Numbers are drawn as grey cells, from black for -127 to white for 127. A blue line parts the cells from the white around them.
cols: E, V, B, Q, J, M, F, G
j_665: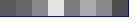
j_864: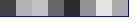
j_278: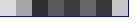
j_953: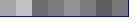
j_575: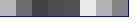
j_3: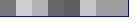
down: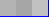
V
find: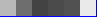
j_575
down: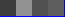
J
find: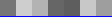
j_3
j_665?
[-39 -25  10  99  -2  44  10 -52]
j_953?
[ 38  65 -17  -2  18  -2 -33  -9]

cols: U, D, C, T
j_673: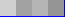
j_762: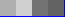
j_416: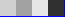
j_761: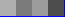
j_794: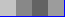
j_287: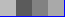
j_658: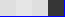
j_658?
[ 95 102  95 -73]
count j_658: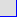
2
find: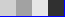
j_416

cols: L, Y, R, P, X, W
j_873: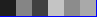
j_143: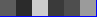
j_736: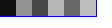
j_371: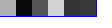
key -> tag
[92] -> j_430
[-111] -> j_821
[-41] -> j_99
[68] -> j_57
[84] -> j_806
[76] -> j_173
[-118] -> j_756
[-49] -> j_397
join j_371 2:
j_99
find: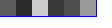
j_143
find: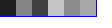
j_873
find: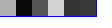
j_371

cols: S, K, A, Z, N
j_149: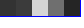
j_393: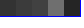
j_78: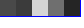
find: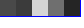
j_78
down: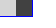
A
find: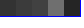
j_393

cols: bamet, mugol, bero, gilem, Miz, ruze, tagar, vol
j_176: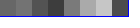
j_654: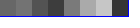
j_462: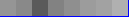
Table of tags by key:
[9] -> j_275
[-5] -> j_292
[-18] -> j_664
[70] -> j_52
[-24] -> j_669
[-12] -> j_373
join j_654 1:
j_373
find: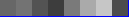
j_176
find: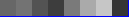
j_654

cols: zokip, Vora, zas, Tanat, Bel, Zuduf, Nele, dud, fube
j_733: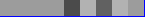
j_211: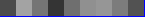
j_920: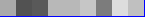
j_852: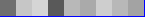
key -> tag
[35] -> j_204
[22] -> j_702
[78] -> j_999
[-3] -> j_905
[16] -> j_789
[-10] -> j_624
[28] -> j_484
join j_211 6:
j_702
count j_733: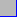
0
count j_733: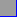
5
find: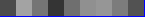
j_211

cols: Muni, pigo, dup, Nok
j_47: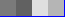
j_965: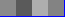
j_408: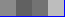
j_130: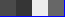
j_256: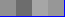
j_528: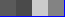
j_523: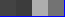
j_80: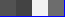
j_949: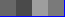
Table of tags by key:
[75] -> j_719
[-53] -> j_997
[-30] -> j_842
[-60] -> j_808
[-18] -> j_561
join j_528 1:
j_997
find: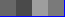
j_949
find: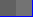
j_408
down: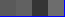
pigo

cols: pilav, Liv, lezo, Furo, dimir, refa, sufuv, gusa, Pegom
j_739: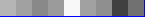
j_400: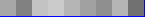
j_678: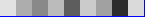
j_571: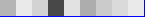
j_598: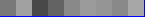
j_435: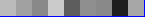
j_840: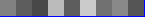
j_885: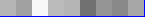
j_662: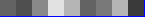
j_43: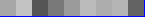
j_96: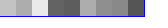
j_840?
[  1 -34 -55  59 -34  75 -14   9 -42]
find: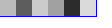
j_678

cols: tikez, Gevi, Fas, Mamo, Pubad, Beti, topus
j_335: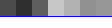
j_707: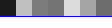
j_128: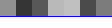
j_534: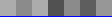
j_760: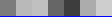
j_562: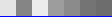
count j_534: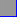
1
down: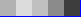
Pubad
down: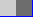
topus
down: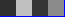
Gevi

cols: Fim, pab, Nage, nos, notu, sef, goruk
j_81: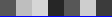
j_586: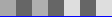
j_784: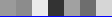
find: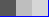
j_81
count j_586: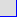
2
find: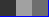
j_784
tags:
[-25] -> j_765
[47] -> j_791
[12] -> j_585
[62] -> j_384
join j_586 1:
j_765
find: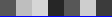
j_81

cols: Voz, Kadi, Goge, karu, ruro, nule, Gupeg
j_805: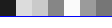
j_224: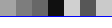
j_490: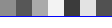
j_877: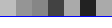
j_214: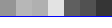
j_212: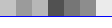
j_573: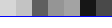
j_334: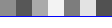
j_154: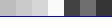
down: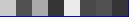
Gupeg
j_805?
[-99  92  74   6 122  27  -9]
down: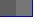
ruro
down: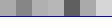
Goge

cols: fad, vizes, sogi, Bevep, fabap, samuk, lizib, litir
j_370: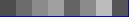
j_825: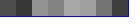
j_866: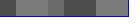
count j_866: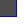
3
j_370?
[-50 -19  11  32 -27  11  60 -42]
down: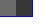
vizes
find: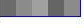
j_370
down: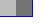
lizib

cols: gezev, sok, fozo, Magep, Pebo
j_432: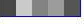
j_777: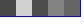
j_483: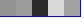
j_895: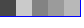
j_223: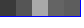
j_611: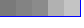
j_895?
[-56  74   3  27  56]
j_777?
[-56  81 -50   3 -27]
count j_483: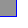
1
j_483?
[ 19  27 -84  89  35]
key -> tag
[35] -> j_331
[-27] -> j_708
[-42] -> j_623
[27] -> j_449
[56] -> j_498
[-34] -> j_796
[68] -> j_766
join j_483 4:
j_331
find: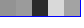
j_483

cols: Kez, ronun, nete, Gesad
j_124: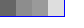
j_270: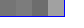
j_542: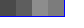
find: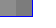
j_542
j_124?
[-25  13  26  94]
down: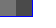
Kez
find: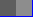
j_542
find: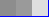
j_124

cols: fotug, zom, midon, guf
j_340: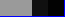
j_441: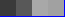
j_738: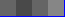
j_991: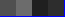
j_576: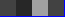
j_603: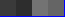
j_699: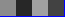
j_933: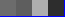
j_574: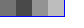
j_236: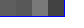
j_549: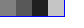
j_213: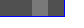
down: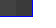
fotug
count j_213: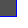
3
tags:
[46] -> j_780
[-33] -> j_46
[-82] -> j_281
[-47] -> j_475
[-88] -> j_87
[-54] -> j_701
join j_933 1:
j_46
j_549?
[  0 -39 -96  69]

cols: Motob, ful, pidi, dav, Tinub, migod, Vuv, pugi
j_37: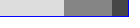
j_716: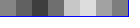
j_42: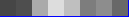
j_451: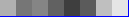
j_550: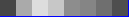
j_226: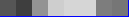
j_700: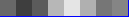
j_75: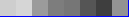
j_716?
[  5 -30 -65 -16  71  93  34  -2]
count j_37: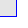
0
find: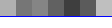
j_451
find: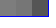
j_75
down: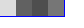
ful

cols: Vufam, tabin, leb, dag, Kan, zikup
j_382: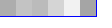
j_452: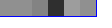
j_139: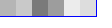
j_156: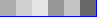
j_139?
[ 53  73  -5  29 108  93]
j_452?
[ 16  16   3 -80  29  16]
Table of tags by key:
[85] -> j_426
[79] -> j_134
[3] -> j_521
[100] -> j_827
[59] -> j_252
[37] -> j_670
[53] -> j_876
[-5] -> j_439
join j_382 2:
j_252
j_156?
[ 45  79 100  22  67 -23]
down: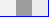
Kan
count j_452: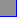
3
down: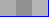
Vufam

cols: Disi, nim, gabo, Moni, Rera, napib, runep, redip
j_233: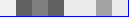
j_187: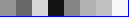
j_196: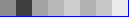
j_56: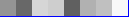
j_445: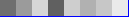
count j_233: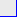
3
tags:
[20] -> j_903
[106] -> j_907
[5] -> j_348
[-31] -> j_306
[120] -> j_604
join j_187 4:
j_348
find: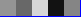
j_187
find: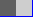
j_445

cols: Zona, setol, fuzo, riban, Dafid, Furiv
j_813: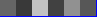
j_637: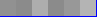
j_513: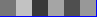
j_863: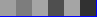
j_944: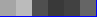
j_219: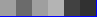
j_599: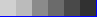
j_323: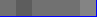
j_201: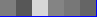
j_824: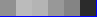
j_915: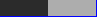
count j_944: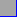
1
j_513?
[ -8  66 -70  37 -48  24]
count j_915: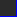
3
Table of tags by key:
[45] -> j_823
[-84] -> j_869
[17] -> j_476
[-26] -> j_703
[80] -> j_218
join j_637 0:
j_476
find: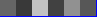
j_813
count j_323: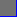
4
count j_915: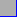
3

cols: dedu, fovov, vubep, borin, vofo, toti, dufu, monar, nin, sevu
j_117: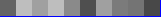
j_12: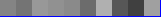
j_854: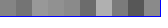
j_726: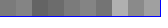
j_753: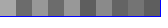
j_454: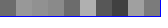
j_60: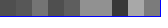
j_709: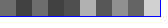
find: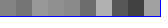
j_12
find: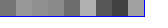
j_12
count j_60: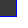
1
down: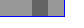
vubep

